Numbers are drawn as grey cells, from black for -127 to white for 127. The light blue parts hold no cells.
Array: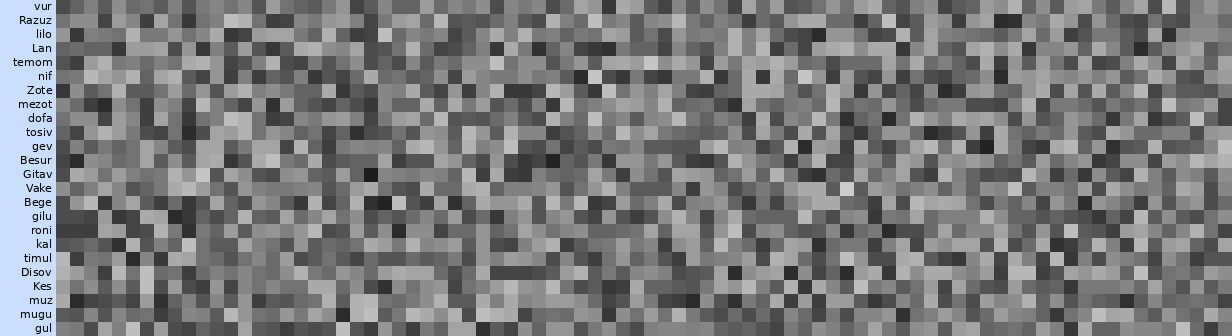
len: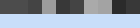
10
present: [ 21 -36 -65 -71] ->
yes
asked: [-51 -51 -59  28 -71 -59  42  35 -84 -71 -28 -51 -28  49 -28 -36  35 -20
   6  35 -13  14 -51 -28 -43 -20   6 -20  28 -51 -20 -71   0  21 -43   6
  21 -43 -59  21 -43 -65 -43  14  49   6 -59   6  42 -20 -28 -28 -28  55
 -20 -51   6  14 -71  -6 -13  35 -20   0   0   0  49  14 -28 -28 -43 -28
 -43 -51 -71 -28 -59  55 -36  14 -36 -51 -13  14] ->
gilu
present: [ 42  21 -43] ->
yes

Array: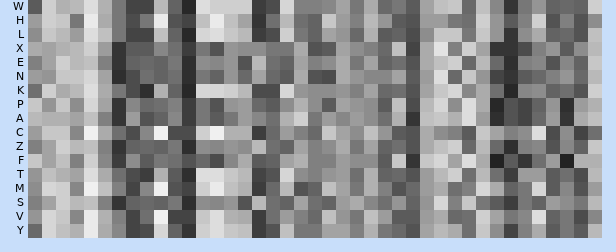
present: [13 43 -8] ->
yes
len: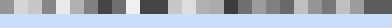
28
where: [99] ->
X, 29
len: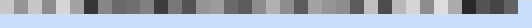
37

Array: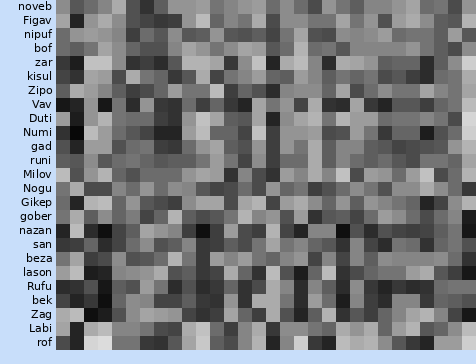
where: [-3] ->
gober, 5
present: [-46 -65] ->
no

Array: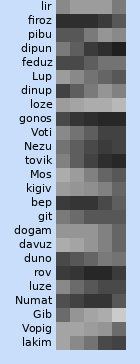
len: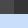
2
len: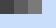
3
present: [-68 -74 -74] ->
yes
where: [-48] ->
Numat, 0
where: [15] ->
kigiv, 2

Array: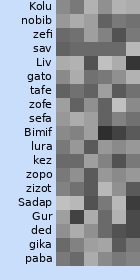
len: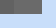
3
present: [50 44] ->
yes
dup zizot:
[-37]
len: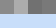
4
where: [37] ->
gika, 3
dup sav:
[-21]
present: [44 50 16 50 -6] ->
no

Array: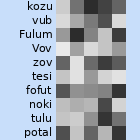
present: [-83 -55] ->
no
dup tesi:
[97]
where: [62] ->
noki, 0
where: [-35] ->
zov, 4

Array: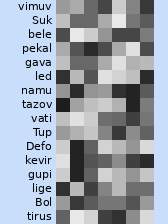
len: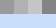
4
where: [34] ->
tazov, 1
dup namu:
[20]
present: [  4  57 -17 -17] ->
yes

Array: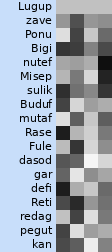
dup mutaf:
[-33]
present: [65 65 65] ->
yes
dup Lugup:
[65]
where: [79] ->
Rase, 2
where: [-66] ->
Bigi, 1

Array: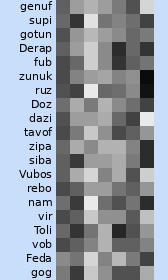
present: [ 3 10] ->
no
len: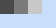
3
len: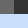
2
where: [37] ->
zunuk, 3
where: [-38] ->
vir, 5
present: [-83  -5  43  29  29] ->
no

